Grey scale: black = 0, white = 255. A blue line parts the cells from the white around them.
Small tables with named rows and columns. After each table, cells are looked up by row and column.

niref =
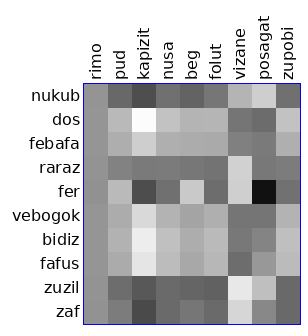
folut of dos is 181
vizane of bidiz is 120
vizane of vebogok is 117
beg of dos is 180
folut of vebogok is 175
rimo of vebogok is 149

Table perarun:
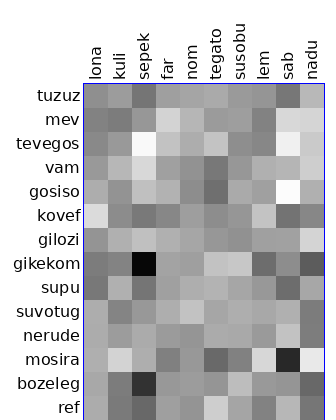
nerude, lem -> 154
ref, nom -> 148
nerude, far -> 155
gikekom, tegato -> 194
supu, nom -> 174
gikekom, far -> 163
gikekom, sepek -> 7

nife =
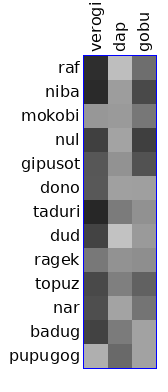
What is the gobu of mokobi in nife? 119
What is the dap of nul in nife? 163
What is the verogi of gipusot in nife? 87
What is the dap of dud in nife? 194
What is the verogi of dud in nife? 67
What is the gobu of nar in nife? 116
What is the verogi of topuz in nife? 73
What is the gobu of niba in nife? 73
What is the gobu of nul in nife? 63
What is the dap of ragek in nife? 146
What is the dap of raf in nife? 190
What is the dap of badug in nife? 123
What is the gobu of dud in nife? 154
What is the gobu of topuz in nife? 97
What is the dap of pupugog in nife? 105
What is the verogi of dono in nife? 88
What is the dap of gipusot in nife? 146
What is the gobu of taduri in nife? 145
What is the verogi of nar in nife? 78

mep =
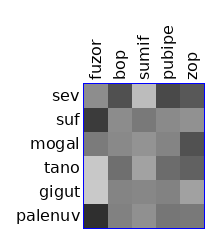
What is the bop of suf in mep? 140
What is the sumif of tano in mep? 162
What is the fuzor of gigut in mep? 201
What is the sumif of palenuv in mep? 144
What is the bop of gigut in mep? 132
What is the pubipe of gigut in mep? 130
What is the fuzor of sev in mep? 141
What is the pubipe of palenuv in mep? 118
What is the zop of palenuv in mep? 121
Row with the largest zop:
gigut

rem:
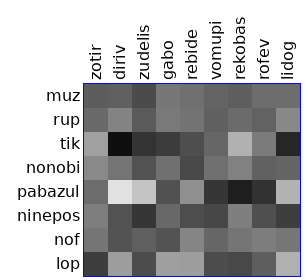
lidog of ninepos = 62
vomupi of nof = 102
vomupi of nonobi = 112
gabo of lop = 159
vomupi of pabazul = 54
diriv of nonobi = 116
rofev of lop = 94
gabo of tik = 60
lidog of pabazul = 179
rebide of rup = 115
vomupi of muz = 100
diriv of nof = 83
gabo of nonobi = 112
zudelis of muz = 75
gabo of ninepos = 104
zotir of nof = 117
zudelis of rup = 90
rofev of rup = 98
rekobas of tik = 177
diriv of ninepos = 82

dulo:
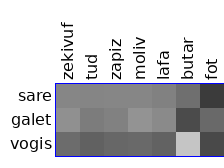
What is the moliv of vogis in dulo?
105
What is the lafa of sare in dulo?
129
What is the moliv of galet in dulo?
147
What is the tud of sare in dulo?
133
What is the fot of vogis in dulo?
73
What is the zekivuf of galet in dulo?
144
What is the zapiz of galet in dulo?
129
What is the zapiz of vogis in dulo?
103

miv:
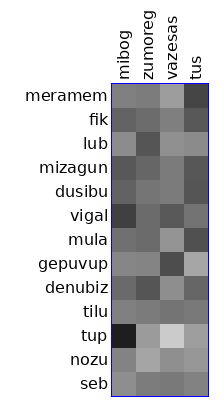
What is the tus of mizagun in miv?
87
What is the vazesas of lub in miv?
144
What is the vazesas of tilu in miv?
116
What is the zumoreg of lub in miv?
85
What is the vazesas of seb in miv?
121
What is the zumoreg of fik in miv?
108
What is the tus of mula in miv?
80
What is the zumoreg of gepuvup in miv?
132
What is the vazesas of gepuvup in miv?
77
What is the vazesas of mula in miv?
148
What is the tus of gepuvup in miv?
166
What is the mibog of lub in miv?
140
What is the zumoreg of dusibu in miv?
117
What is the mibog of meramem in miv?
128
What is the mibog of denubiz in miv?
106
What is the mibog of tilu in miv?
128
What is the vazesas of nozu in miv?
143
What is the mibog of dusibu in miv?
98
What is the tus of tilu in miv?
121
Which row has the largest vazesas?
tup

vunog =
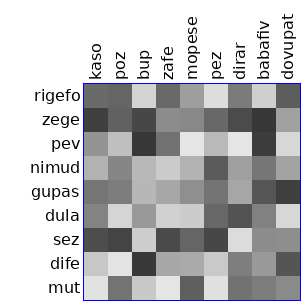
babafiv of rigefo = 207
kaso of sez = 77
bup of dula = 153
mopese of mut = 95
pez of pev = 185
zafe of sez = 74
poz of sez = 68
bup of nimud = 184
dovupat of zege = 161
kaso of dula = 131
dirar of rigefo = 123
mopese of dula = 204
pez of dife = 201

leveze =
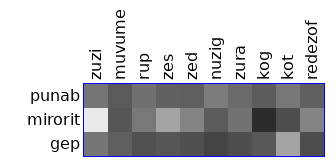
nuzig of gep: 68
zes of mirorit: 164
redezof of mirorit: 132
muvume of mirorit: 86
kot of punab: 119
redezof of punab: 96
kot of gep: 164
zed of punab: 95
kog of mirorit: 44
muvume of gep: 95
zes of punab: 97
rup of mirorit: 120
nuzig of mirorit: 91
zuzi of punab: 117
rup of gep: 80
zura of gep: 78
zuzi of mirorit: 234
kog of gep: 88

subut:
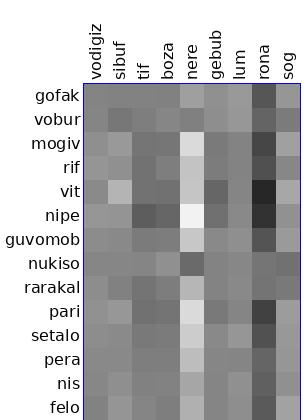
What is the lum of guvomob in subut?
143
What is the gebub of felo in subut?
133
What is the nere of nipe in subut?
242
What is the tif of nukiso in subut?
133
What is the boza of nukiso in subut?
144
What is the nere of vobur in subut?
128
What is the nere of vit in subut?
197
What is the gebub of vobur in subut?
142
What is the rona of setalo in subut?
81
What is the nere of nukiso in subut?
106
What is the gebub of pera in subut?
134
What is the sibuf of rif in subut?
144
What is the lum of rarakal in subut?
137
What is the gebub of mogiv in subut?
122
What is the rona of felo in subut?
90
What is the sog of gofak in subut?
150
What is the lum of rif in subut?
131
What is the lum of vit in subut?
133

